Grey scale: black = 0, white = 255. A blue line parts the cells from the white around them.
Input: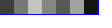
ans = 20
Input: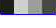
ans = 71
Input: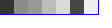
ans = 239
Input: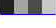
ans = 200
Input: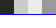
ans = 153
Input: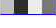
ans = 120
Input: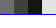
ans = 227
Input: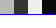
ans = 9
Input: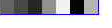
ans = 180
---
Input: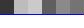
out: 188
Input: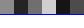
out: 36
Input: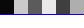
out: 202
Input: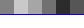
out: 201
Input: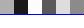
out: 25
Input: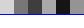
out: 119
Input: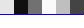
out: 16
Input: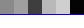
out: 159
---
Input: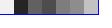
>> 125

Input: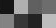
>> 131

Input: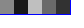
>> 50

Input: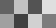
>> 160

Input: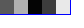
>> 233

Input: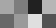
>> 104

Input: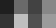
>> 52

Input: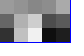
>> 170

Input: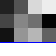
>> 69

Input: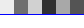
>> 168
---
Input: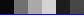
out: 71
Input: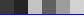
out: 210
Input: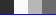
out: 108
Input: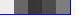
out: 125
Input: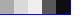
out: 14
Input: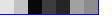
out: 141
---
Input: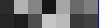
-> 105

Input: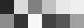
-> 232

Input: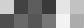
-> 229

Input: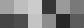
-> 154

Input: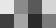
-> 89

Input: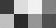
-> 241
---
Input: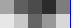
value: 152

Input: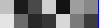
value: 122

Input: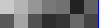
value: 105

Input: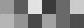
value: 105

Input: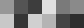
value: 68

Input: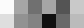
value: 105

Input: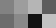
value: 18
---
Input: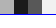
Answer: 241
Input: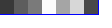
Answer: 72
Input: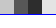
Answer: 228
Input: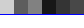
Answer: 72
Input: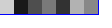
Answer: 136
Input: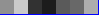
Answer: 173
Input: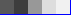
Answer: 241
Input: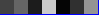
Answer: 148
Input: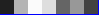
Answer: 66
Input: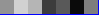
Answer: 125
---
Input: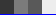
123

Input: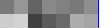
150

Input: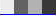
98

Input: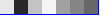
40

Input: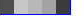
199

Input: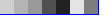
180

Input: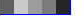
202

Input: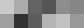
172

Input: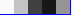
195
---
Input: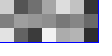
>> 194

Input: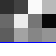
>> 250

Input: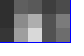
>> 62

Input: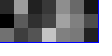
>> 105

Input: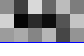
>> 188

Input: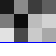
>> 60
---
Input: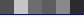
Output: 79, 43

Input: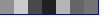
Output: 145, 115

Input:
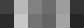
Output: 64, 36

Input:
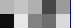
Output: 182, 218

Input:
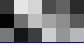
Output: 55, 183

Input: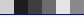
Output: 207, 137
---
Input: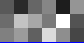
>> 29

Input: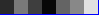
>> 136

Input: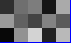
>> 21

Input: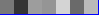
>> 106

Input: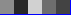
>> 110

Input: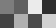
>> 235
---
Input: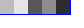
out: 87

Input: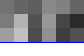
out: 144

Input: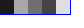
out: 111

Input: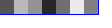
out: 112

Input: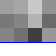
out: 113

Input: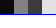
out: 130

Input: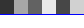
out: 233

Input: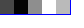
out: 142

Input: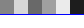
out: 160

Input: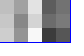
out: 248
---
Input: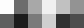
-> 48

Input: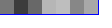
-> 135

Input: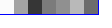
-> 185

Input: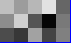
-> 68

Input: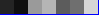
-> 111

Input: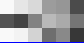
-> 137

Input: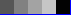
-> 198

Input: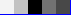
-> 114

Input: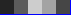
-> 163
